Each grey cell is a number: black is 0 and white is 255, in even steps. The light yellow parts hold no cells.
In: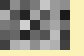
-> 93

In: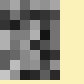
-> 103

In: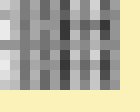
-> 125

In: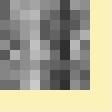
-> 153

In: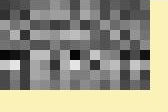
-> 82

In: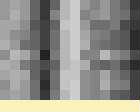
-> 153

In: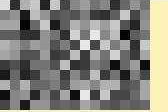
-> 177

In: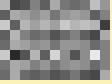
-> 84

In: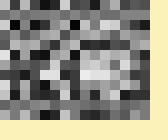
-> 184
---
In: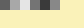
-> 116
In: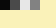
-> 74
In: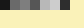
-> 184
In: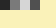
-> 122
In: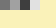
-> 161
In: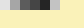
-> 69
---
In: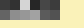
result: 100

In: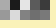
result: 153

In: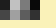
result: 70

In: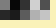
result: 39

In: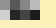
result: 208

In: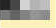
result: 121

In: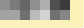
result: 163

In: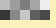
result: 54
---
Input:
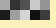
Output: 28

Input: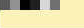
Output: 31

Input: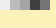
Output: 116

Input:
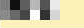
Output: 50

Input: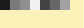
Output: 68

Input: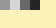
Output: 103

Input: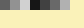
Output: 65

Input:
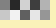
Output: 62

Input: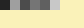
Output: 76

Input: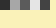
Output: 67
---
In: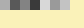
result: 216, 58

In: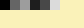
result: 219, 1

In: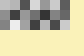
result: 237, 52

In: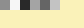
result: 246, 41

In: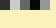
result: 203, 7

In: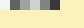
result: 244, 56

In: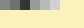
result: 209, 53
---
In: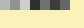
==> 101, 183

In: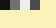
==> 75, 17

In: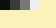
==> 239, 14

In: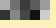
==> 155, 50

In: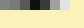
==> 227, 130

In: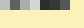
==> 86, 192

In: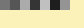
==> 148, 117
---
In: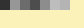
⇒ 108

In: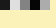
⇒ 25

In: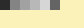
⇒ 132

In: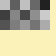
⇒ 83

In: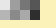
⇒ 86

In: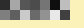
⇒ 202

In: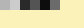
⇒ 204
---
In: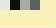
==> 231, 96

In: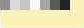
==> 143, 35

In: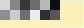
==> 215, 87

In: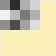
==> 142, 221

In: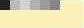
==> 36, 133

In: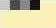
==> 200, 21

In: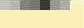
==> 193, 171
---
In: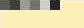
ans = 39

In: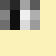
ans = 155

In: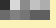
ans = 95

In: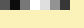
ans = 55

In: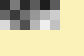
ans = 193

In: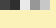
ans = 199

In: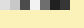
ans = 54

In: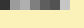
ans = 198

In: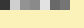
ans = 117

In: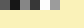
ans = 156
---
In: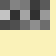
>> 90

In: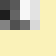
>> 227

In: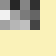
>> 48

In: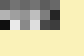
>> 104

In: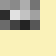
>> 116

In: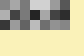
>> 87
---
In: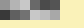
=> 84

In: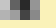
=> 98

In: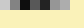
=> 88

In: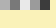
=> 155

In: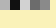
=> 138

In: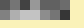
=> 86

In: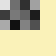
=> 48

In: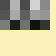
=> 52
